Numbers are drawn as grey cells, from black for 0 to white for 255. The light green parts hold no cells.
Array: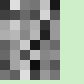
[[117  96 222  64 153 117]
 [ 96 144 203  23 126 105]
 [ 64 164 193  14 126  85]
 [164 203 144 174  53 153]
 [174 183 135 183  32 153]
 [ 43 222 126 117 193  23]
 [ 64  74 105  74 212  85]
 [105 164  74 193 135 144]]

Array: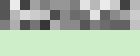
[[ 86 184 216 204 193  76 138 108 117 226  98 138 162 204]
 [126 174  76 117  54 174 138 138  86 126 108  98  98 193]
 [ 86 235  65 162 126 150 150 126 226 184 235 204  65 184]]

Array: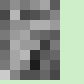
[[112 165 183  48  91 102]
 [121 154 165 112 102  91]
 [ 91 174 154 154  60 121]
 [102 143 143 174 174 154]
 [121 165 132  28 112  81]
 [112 143 121 143 165  91]
 [203 132  81  81 102  71]
 [ 71 183  71  81 102 132]]

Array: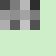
[[174  93 195  81]
 [ 69 124 184  45]
 [152 143 163 124]]

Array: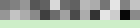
[[150 195 172 138  63 108 161  74 172  51 229 205   7 138]
 [117 129 150  86  97 217 108  97 184 172 117 229 129 195]]

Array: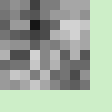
[[154 198 187 125 187 105 116  75 145]
 [154 145 166 198 166 134 105  94 116]
 [ 94 154 154  21  75 105 210 210 198]
 [154 145 145  94 134 125 154 178 166]
 [125 145 134  64 125 125 166 166 166]
 [105 116 116 198 134 178 116 105 105]
 [116 134  94  85 125 154 154 166 145]
 [116  94  85  64  75 178 187 210 166]
 [178  75  75 210 134 187  94 178  85]]
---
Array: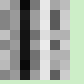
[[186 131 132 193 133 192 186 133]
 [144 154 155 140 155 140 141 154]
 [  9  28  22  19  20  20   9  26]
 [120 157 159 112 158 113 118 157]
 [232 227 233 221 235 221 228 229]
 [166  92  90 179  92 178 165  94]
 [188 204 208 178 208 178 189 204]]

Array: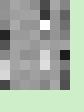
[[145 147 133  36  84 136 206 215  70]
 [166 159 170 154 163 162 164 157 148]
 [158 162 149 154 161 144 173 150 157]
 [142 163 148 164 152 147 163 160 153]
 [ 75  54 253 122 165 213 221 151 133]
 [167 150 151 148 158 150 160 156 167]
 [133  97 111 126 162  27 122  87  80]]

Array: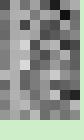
[[ 76 129 109 105 134 126 126 182 102 144 123 150]
 [170 175 169 170 181 176 179 175 175 177 173 167]
 [114 178  68 174 211 178 217 102  99 158 183 133]
 [161 124 169 162  78 115  93 124 124 111 136 184]
 [ 91 168  91  76 162  78 112 167 147 150 112 110]
 [ 28 152  75  89 181 135 155 201  89 192 108 147]
 [141  16 165 115  48 174 116 146  98  58 123 115]
 [172 108 114 134  72  96  95 121 110  35 183 137]]

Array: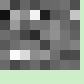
[[135  17  74 109  89 126 105]
 [ 63 176 154 102 111 250  73]
 [102 141  96  69 125 218  92]
 [ 76 242 118  42 120 141 106]
 [104  30 115 129  68 151  79]
 [105  89 142 144 121 111 100]
 [113 100 107 117 117  73 110]
 [ 79 198  90  97 129  76 105]]

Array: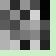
[[160  81  91 175 178]
 [ 41 141  70 106 196]
 [148  39 146 120  23]
 [ 73 210 168 134 203]
 [  3   5  77  50  33]]

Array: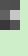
[[ 80  97  56]
 [ 78 199  82]]

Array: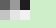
[[ 95 196]
 [154 229]
 [ 29 241]]
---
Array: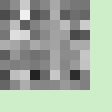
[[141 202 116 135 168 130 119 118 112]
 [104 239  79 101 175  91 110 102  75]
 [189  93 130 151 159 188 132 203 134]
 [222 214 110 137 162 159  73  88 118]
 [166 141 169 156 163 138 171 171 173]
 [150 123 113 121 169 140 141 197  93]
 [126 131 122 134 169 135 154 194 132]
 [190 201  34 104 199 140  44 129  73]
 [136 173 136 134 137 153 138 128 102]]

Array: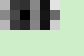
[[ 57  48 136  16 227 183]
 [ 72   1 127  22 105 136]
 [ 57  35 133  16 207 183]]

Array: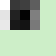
[[ 56  63  94 255]
 [ 34   3 127 228]
 [ 24  19 121 233]]

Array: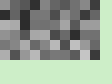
[[102  87  48 132 101  88 113 136  61 147]
 [100  46 119 120  77 142 112  59 102  45]
 [170  44 115 113 119 164  88 156 157 177]
 [131  85 167 170  74 106  46 115 113 146]
 [134 171 105 134 184  79 191 153 104 120]
 [ 83 151 184 108 120 118  91 197  58 174]]

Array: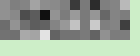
[[127 132 163 141 138 128  58 122  44 127 132 185 145]
 [137  77  92  16 147 124 154 122 150 103 132 125 145]
 [147 112  93  98 132 152 194 122 202 127 132  63 109]
 [112 169 164 227  99 115 115 122  99 145 124 125 114]]

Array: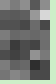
[[124 142  88 141 144]
 [ 90  95 152 215  93]
 [ 81  72 107  72  81]
 [104 109 104 111 124]
 [ 59  76  68 110 100]
 [ 65  76 146 121  76]
 [ 98 104  46  72 124]
 [134 122  74  73 117]]
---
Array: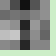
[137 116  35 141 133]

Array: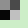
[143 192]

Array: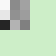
[248 145 128]

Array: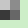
[198 103]

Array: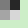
[123 215]

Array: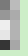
[122 171]

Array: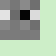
[135 107 134 123]

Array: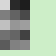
[215  99 158]
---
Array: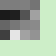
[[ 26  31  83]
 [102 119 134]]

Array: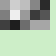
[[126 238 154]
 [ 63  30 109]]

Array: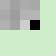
[[170 157 179]
 [177 162 206]]

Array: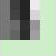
[[119  66  36]
 [119 107  48]]

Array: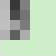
[[190  73 116]
 [192 161 123]]

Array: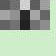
[[164 146  41]
 [ 99 114  33]]

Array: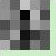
[[146 126   6]
 [ 77 115  61]]
